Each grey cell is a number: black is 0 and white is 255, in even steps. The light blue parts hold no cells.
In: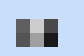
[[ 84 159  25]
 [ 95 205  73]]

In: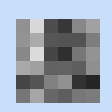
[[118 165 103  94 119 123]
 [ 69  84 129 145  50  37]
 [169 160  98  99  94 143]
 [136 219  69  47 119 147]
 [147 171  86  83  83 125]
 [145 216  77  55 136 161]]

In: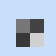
[[ 56 208]
 [119  66]]

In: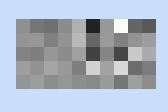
[[149 157 141 150 141 137 154 118 159 141]
 [158 146 165 153 127 209 162 216 108 124]
 [131 127 151 140 161  65 133  70 201 171]
 [149 151 128 146 184 102 154 129 147 157]
 [144 118 112 140 176  34 152 251 101  89]]

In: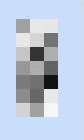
[[211 161 246]
 [140 103 232]
 [122 113  19]
 [152 174  99]
 [198  52 175]
 [231 213 115]
 [161 232 231]]

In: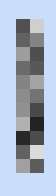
[[160  92]
 [ 98 219]
 [ 40  76]
 [177  35]
 [145  73]
 [140 115]
 [132 164]
 [107  88]
 [157  78]
 [ 97 131]
 [ 81 207]]

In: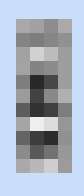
[[169 184 206 155]
 [139  88 114 152]
 [100  61  44 145]
 [165 238 221 150]
 [ 93  50  64 126]
 [156  66 137 176]
 [126  41  71 157]
 [163 132 139 158]
 [162 210 188 157]
 [132 125 134 145]
 [168 161 141 170]]

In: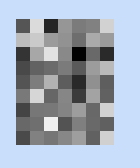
[[ 74 129 118 135 158  97 208]
 [104 111 240  83 127 105  96]
 [ 68 119 120 132 157 104 209]
 [121 214 102 134  59 163  97]
 [ 84 125 178  93  41 144  94]
 [ 73  98 107 123  90 156 186]
 [ 52 167 226 137   2 105  42]
 [188 202 155 146 110 170 155]
 [ 85 219  37 150 123 129 210]]
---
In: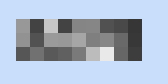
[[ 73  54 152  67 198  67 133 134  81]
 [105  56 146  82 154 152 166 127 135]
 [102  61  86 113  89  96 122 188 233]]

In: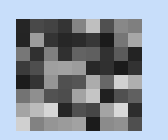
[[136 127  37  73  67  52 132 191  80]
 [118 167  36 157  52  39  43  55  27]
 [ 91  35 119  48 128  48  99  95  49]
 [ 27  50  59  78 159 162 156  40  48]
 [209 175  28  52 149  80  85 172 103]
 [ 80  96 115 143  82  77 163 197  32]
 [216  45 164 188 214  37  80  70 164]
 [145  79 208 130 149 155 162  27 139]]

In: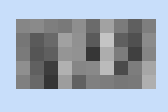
[[ 95 126 134 138 126 121 142 107 162 123]
 [ 80 139 118  90 105 161 145  90 196  95]
 [ 64 133 122  85  95 149 146  54 173 124]
 [125 166 143  96  61 177 134 137 187  75]
 [121 175 128 104  53 157  97 128 125 119]]

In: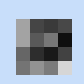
[[ 58  72 163  69]
 [119  15 163  89]
 [ 25  66 102  45]
 [123 214 116 146]]

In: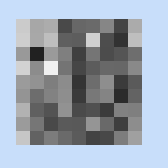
[[ 68 171 203 167 172  73 103 106 134]
 [ 50 190 206 168 190  95  93 208  77]
 [ 85 110 153  33 154 127  63 117  76]
 [103 137 210 140 240 116  70  92 104]
 [ 59  90 155 146 126 140  52 109 142]
 [ 43  99 148 109 130 142  58 120 132]
 [129 127 178  96  83 146  74  80  59]
 [ 62 141 155 118  73  90  89 149 105]
 [125 160 198  98 124 106  91  67  72]]

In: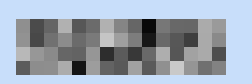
[[171 154 143  75 101 177  87 107 177 133 102   9 119 104 103]
 [170 138 146  72 113 140 107 122 197 159 125  23 105  87  62]
 [170  78 184 151 138 102  99 150  45  91  56 105 174  86 162]
 [112 130  92 141 142 172  20 157  99  89 161  90 144 201 149]]

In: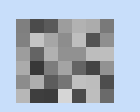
[[172 121 127  75  90 157 178]
 [ 83 143 129 196 166 141 190]
 [189 190 157 100 177 145 145]
 [ 68 146 171  56 125 164 100]
 [189  77 140 174  92 117 192]
 [190 106 183  62  60 214  75]]
